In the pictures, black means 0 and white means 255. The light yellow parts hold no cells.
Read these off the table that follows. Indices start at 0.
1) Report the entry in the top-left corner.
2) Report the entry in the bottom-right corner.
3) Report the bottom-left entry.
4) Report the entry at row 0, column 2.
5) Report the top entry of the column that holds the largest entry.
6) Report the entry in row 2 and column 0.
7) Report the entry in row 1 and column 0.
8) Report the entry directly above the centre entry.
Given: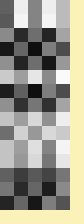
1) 96
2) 83
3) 36
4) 132
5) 187
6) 138
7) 89
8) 15

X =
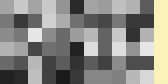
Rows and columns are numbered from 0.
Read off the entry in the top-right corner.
92
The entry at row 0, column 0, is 164
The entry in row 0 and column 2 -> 164
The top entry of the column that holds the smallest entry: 148
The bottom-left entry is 34
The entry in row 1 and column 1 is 57
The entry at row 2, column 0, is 140
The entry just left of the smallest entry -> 65
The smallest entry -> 27
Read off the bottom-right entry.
215
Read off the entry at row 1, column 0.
120
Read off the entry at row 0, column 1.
200

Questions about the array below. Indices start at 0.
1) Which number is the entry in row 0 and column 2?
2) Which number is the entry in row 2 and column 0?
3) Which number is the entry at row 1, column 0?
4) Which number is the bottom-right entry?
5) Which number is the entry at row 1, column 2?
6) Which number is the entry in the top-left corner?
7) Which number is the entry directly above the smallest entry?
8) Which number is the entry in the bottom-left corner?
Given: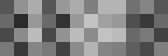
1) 172
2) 73
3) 106
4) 127
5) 152
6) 86
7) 146
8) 121

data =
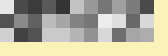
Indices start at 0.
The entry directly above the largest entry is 118
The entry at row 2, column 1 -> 66
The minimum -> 52
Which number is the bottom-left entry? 208
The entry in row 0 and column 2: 59
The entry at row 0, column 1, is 74
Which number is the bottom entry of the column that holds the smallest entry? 202
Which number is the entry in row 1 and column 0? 82
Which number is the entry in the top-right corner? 74
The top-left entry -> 230

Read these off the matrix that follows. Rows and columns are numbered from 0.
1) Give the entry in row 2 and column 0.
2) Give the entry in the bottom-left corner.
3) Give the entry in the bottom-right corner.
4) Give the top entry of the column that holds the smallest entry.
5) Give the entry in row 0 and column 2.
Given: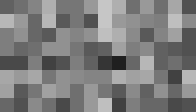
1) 126
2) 103
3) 81
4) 175
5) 132

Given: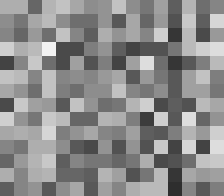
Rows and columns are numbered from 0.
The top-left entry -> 174
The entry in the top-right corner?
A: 133
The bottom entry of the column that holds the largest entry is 88
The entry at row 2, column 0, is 133
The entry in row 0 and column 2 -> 102
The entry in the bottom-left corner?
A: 94
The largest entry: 242
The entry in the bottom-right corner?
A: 126
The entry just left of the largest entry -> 186
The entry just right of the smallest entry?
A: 133
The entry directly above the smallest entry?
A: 54
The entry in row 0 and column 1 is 174
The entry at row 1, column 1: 118
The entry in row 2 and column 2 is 153
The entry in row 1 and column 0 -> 141
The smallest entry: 46
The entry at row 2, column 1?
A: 102
